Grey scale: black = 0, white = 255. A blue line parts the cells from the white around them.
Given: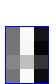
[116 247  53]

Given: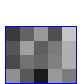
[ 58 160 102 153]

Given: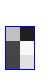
[192 248]

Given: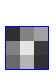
[ 47 229  49]

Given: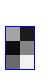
[164 133]

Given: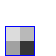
[220  54]

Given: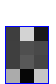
[62 79 69]

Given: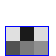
[224 123]
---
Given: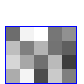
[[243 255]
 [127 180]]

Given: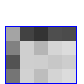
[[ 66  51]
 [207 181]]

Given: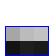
[[187 194]
 [ 31  26]]

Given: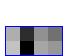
[[ 45 145]
 [  0 166]]

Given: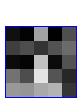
[[  3 162]
 [ 77  51]]

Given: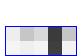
[[198 217]
 [239 244]]

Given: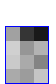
[[ 53  25]
 [150 179]]
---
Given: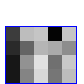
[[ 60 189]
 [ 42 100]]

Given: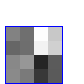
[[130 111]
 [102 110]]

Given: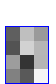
[[ 95 191]
 [ 83 210]]

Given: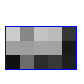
[[204 135]
 [159 158]]

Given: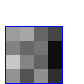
[[156 167]
 [130 103]]

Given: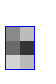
[[137 188]
 [106  53]]

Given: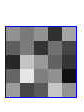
[[145 122]
 [ 94 123]]

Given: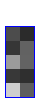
[[76 43]
 [54 98]]

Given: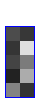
[[ 76  55]
 [ 53 223]]
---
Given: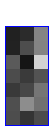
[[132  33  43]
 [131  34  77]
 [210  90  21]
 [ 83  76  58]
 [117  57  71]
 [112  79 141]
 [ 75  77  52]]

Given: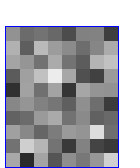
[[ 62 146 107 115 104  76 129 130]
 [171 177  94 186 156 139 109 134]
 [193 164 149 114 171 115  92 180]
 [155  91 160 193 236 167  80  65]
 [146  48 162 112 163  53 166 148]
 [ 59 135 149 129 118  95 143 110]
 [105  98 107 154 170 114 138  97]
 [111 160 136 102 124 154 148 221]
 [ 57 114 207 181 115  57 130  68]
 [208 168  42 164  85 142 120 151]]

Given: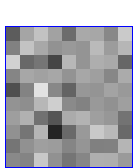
[[202  92 165 194 162 108 169 167 136]
 [182 129 195 168 146 153 148 186 156]
 [102 209 104 117  69 183 148 174 169]
 [171 133 167 161 167 147 167 159 135]
 [153  79 131 226 136  99 151 148 163]
 [159 147 142 183 207 138 130 153 145]
 [115 158 177 113  85 171 179 159 151]
 [105 145 117 181  36 105 153 201 185]
 [181 117 145 159 156 133 149 128 129]
 [154 137 132 200 145 117 134 175 174]]

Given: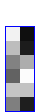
[[ 15 242]
 [ 28 189]
 [173 130]
 [252  98]
 [194 197]
 [ 30 127]]

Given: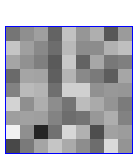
[[155 117 143 159  99 194 150 175  87]
 [191 197 159 137 109 185 140 140 177]
 [127 165 145 127  90 200  99 167 120]
 [166 106 165 163  95 180 137 122  93]
 [150 130 186 180 111 208 208 145 152]
 [123 211 143 174 141 116 188 170 148]
 [130 158 161 159 131 109 115 152 174]
 [156 242 143  37 113 215 177  78 161]
 [148  72 122 165 197 170 141 109 218]]

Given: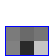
[[117 123 106]
 [196 129  42]]
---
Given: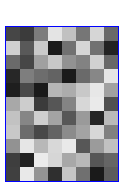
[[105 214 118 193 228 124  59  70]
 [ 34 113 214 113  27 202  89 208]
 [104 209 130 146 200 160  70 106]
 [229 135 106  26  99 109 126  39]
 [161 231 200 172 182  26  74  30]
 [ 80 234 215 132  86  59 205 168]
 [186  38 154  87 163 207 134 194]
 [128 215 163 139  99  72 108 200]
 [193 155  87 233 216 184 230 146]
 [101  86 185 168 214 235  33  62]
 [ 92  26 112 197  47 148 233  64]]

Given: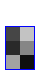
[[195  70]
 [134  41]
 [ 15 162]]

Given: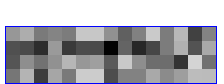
[[131  65 184 124 202 129  96 145 199 199 124 132 122 173 151]
 [169  83 177 124  70  39 100   2  74  76  58 154  45  74  80]
 [113 212  52 109 109 142 201  90 159 151 182 145 114 142  85]
 [187 188 158 139 169 130 130  77 204 204 122 166  61 180 118]]

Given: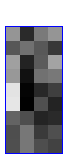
[[149 122  42 149]
 [ 56  88 113  87]
 [163  91  35 160]
 [120 113  17 152]
 [ 63  40   4 227]
 [ 35  80   1 230]
 [ 42  36  78  99]
 [ 79  58 119  78]
 [ 66  78 119  79]]

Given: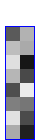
[[178  90]
 [170 189]
 [ 22 223]
 [ 73 182]
 [235  78]
 [118 127]
 [ 75 225]
 [ 32 171]]

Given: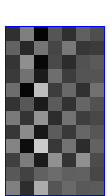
[[ 78  96  48  85   4 127  48]
 [ 59  55 120  70 116  40  98]
 [ 90  82  44  73   7 143  53]
 [ 84  84  61 110  28 114  58]
 [113  49 104  61 190   6 109]
 [ 81 102  50  91  27  87  51]
 [ 72  62 115  45 147  52 122]
 [ 86 102  57  92  24 139  55]
 [ 98  44 115  56 203  13 132]
 [ 76 144  52 145  27 124  64]
 [ 71  97  96 108  97  66  88]
 [ 91  89 105  85 171  45 128]]
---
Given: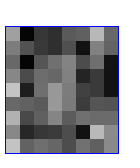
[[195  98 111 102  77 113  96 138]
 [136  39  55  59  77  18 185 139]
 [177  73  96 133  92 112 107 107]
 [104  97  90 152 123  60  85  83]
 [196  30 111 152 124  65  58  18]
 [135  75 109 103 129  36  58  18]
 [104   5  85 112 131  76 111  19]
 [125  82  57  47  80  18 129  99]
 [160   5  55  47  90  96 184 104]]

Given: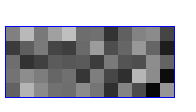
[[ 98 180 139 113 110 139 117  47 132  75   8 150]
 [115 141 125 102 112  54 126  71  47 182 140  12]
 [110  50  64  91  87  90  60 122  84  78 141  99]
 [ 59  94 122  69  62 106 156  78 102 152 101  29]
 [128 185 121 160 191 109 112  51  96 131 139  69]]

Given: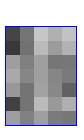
[[158 129 159 123 119]
 [ 65 116 187 153 175]
 [152 116 162 136  97]
 [169 134 159 134 122]
 [158 128 159 118 119]
 [ 56 114 186 156 178]
 [ 69 117 198 176 194]]

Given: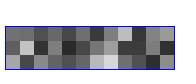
[[166  72 137  99  80 102 185 215 111  81  46 140]
 [ 95 195  51 126  42  72 118 158  61  60 125  49]
 [113 110  80 104  72 111  58 126 189  55 131 154]]

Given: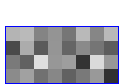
[[139 161 113 135  97 121 153  48]
 [122  97 223 151 158  51 218 152]
 [ 74 172  90 149 101 138 117  92]
 [180 186 132 148 118 185 134 185]]

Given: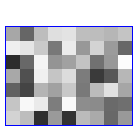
[[211 189  47 154  50 187 170 104 153]
 [197 248 234 125 249 141 139 106 111]
 [ 97  68 180 161 200 121 187 225 166]
 [168  80 240 197 220 124  58  87 183]
 [ 44 104 244 148 161 195 113 152 252]
 [239 229 201 120 235 152 211 155 103]
 [167 102 189 223 227 190 189 182 196]]
